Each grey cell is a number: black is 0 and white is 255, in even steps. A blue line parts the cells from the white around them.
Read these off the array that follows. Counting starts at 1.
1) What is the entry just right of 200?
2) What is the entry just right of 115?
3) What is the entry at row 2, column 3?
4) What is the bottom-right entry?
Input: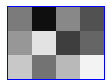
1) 115
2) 185
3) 62
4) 243

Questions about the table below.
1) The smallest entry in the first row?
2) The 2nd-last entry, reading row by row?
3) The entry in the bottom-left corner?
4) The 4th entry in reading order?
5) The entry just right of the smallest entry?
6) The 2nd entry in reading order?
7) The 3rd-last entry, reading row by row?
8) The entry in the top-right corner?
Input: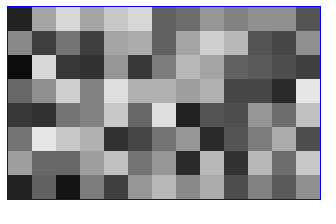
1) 34
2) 90
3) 34
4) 164
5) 215
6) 164
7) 130
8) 84

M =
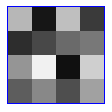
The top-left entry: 183
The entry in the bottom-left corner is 93
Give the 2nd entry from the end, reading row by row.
78
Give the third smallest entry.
45
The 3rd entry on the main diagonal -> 16

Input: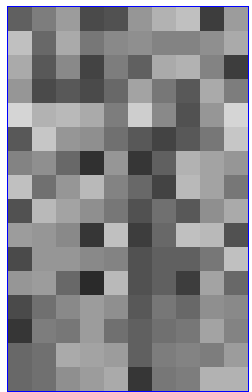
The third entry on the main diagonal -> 137
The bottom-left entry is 104
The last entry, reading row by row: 178
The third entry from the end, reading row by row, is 125
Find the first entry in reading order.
96
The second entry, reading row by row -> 125
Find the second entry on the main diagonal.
104
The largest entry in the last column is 213
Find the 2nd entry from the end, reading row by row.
178
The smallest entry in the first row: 61
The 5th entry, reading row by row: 81
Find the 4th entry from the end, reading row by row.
119
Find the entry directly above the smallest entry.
137
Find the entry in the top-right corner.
156
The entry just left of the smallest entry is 104
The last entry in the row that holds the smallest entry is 104
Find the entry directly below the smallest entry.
156
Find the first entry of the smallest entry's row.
150
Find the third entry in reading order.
156
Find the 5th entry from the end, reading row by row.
54
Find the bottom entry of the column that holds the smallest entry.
156
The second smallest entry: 48
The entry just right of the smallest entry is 185
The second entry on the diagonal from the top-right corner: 143

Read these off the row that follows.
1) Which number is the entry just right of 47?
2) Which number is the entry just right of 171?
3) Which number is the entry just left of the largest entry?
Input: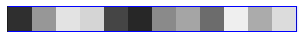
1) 151
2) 220
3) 108
